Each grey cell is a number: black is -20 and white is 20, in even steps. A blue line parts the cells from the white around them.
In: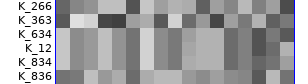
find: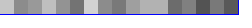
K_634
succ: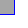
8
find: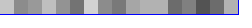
K_12
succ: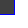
5

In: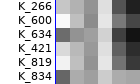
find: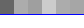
K_834
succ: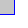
8
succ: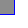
16
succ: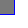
-9
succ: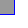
15
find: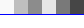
K_600
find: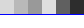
K_421

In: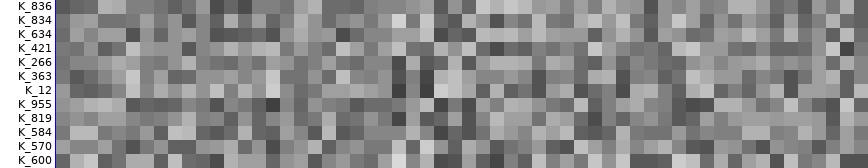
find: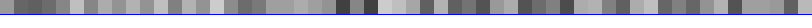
K_12
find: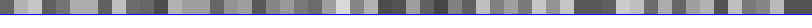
K_600
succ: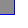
-3
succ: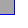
-5
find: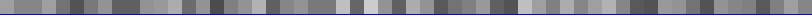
K_570
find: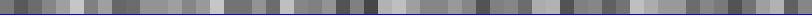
K_363

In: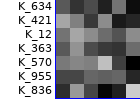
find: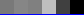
K_570
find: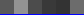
K_363
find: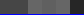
K_955
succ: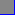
0
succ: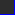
4
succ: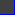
-20

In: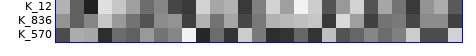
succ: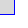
5
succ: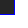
-3
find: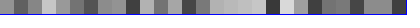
K_836
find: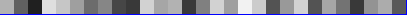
K_12
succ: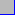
10

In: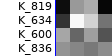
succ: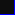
4
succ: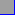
-7
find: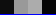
K_819
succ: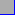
-19

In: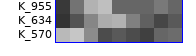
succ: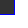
-7
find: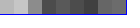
K_570
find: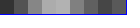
K_634
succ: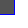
1
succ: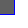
-9
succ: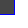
-6
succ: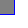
-5

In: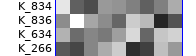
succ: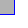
-3
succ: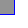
0
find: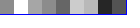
K_836
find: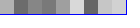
K_634
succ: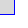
-4

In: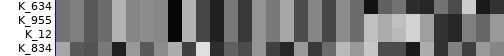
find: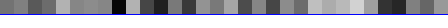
K_12
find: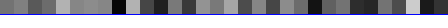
K_634
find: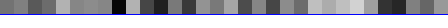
K_955

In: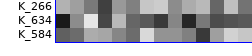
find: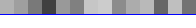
K_266
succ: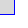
3
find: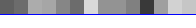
K_584
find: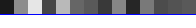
K_634
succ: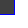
4

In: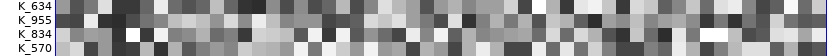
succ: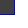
9
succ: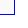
-3
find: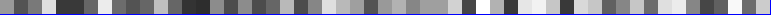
K_634
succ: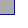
2

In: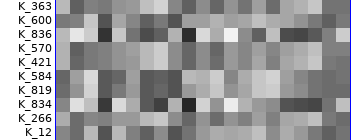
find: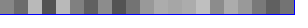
K_12
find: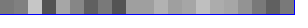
K_600
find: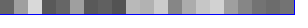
K_584

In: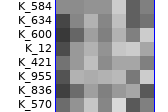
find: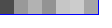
K_12
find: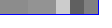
K_584
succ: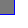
12
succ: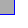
8
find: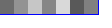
K_570

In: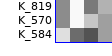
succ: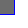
-7
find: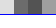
K_584

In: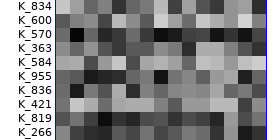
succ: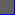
4
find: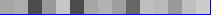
K_584
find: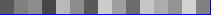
K_600
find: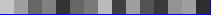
K_834
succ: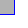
5
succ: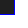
-4

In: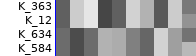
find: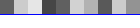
K_12
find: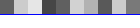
K_363

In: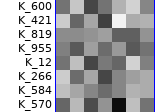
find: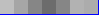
K_584
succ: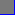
-4
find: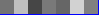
K_12

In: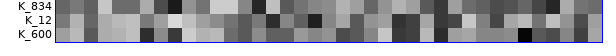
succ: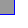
1
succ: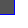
-4
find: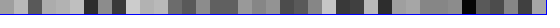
K_600
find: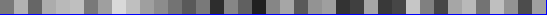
K_12
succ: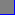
-9
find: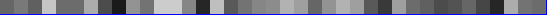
K_834

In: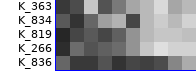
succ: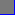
6
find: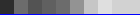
K_266
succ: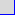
6
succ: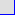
13
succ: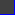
-8

